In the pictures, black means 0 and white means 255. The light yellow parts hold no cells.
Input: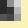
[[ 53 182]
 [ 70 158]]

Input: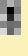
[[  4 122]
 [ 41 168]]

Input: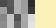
[[ 84 176]
 [196  83]]

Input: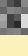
[[132 125]
 [ 66  86]]

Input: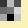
[[117 216]
 [  5 196]]

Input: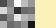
[[155  47]
 [132 231]]

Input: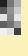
[[146 202]
 [135 230]]

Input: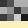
[[147  57]
 [101 204]]

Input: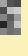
[[191 204]
 [ 92 155]]
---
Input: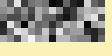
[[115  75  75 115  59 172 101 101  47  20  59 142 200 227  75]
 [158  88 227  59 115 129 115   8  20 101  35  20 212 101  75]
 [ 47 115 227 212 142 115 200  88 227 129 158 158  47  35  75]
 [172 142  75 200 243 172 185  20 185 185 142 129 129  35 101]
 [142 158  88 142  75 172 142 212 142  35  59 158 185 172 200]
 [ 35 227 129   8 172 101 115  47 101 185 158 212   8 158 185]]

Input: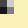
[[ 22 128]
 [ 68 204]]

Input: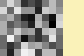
[[132  33 161 241 228  65 187 187  77]
 [105  49  89 215 161 174 132  77 105]
 [174  89 120  89  33 187 132   1 215]
 [215 105 228 148 148  33 203 187 148]
 [174 120 203 148 161  49 187 203 120]
 [148 174 105  33  17 174  77  17 203]
 [148 215 161  49  77  49 120 187 132]
 [105 241 132  17  89  49  89 228 105]]

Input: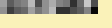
[[144  63  93 105 160 119 144 186  49  49  77  93 131   8]
 [160  93 119 131 186  77 144 172 131 119  49 105 199  77]]

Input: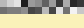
[[112 125 125 141  69  81 185  69 227 112 242 199]
 [185 211 227  29 155 141  97 155  57 171  41  57]]

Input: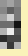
[[193  56 178]
 [ 43  70  70]
 [135  96 121]
 [109 109  17]
 [149 163 135]
 [163 209 121]
 [178 236  84]]

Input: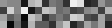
[[180   8 107  23 180  93  93  50 149 196  37  78 164 120 164  37]
 [164  93 120   8 196 164  50  93 120  93 209 196  78  64 164  78]
 [149 135 135  23 180 196  50 120 107  50 239 223  37  50 149 107]
 [ 64 209 135 239  23  78 196 180 107 120  64  78 135 149  64 180]]
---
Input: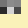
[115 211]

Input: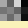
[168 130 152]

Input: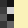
[ 47 209]

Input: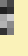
[119  50]

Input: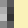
[146  67]

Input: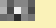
[162  73  43]
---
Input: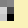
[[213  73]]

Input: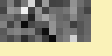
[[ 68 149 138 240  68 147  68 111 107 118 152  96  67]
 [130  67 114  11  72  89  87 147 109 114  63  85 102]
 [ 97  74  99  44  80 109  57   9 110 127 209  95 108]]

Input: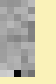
[[175 155 177 178 143]
 [168 183 170 144 126]
 [158 140 132 147 128]
 [158 168 167 152 167]
 [183 170 176 157 156]]

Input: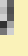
[[187  79]
 [ 51 163]]

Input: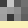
[[163 155 143 103]]

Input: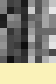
[[126  30  63  45 204  82 156 230]
 [ 33 117 115  53 132  96 164 133]
 [137  70  77  44 183  91 133 215]
 [123  71  83  43 156 101 117  73]]

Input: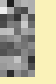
[[238 175  88  74 175]
 [ 75 126 119 202 108]
 [127 142 158 112  91]
 [ 82  98  93 135 115]
 [153 164 166 152  77]]
